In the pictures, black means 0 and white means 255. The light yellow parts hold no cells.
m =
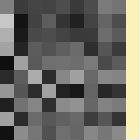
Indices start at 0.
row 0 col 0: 128
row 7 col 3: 47
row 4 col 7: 74
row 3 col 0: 163
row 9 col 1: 141
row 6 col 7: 39
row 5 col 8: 132
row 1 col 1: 19
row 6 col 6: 100
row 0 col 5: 58
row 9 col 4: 111
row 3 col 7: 86
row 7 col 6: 102
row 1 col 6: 67
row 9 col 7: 119
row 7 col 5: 146
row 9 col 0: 17
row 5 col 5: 160
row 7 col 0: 32
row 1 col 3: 93
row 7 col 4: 139
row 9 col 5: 102
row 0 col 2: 69
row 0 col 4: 77
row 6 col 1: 86
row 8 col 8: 52
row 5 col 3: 44
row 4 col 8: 92

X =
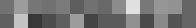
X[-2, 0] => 114
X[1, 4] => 95
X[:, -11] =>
[113, 76]
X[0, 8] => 140
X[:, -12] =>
[118, 56]
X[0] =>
[114, 156, 118, 113, 122, 94, 113, 104, 140, 225, 120, 150, 146, 100]
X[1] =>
[96, 196, 56, 76, 95, 156, 68, 91, 91, 145, 74, 137, 83, 100]

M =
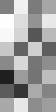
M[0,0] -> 127
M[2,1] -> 212
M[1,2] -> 147
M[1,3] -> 232
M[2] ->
[248, 212, 86, 185]
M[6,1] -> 53
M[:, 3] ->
[166, 232, 185, 94, 142, 189, 132, 158]
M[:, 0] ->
[127, 254, 248, 199, 137, 31, 91, 168]

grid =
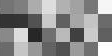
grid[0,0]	117
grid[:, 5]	[162, 166, 64, 156]
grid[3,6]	112
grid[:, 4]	[177, 96, 185, 80]
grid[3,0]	107
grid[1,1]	52
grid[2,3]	112
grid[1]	[51, 52, 82, 200, 96, 166, 196, 107]

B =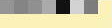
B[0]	149
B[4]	18
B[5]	210

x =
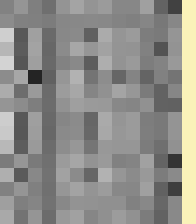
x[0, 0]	130
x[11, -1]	52
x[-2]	[159, 127, 133, 114, 136, 147, 146, 144, 144, 129, 136, 103, 136]
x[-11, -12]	167
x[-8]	[205, 88, 159, 105, 134, 139, 102, 170, 149, 155, 125, 121, 148]
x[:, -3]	[160, 134, 125, 129, 125, 100, 123, 145, 125, 126, 124, 161, 153, 160, 136, 124]
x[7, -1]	97
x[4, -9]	130
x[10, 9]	150
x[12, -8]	139
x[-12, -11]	159
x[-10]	[172, 109, 154, 107, 156, 167, 133, 145, 164, 151, 123, 98, 134]
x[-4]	[175, 90, 136, 114, 162, 139, 102, 178, 150, 139, 153, 124, 138]
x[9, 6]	104
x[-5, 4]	155
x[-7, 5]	140
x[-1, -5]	156
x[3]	[182, 92, 163, 103, 139, 167, 150, 162, 148, 147, 129, 83, 147]
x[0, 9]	135
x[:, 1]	[149, 129, 88, 92, 86, 167, 109, 140, 88, 87, 93, 150, 90, 149, 127, 115]
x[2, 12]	149
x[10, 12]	145
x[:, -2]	[99, 120, 122, 83, 131, 129, 98, 98, 121, 121, 111, 100, 124, 97, 103, 98]
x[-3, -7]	148
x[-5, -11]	122
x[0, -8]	164
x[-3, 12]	62
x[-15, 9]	128
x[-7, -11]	157
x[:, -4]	[135, 128, 155, 147, 154, 132, 151, 133, 155, 155, 150, 132, 139, 135, 129, 145]

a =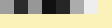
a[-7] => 158
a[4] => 38
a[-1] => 238

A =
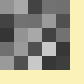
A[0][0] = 147
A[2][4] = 114
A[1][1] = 114
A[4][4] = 62
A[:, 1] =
[168, 114, 147, 154, 80]
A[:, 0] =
[147, 67, 53, 112, 154]
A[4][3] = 55

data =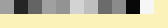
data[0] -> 159
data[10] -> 246
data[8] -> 139

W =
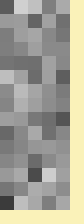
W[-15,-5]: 92
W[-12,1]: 135
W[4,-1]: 136
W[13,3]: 163
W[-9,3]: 143
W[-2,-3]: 172
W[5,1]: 161
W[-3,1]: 169
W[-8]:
[133, 176, 159, 141, 130]
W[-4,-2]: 138
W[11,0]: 134
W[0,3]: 127
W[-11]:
[116, 112, 111, 161, 136]
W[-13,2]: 166
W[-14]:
[154, 156, 100, 161, 112]
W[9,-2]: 112
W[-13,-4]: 158
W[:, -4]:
[208, 156, 158, 135, 112, 161, 186, 176, 153, 136, 134, 145, 169, 135, 190]
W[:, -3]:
[192, 100, 166, 159, 111, 108, 165, 159, 120, 169, 150, 107, 75, 172, 168]
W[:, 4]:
[170, 112, 118, 138, 136, 94, 123, 130, 84, 135, 145, 153, 160, 141, 167]
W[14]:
[59, 190, 168, 126, 167]

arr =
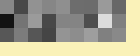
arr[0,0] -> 136
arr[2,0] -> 87
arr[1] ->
[19, 116, 155, 72, 132, 132, 78, 220, 127]
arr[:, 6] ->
[108, 78, 158]
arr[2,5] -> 141
